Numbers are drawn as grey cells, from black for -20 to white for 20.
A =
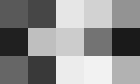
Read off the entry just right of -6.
-9
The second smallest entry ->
-15
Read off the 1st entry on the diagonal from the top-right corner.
3
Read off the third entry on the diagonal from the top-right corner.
17

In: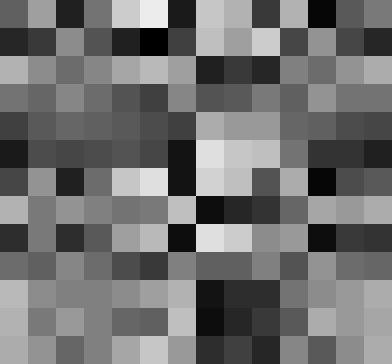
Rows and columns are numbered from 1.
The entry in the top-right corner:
-1
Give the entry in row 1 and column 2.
5
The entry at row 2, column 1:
-14
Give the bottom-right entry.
7
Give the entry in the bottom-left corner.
7
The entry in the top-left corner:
-5
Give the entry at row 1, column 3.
-15
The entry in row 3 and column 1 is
8
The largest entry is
17
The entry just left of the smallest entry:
-15
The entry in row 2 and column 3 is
2
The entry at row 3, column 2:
2
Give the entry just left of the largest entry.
12
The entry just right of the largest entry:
-16
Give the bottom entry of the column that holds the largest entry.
11
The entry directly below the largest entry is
-20

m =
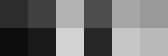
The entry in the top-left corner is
-13
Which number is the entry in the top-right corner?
4
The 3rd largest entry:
9
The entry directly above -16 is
-10
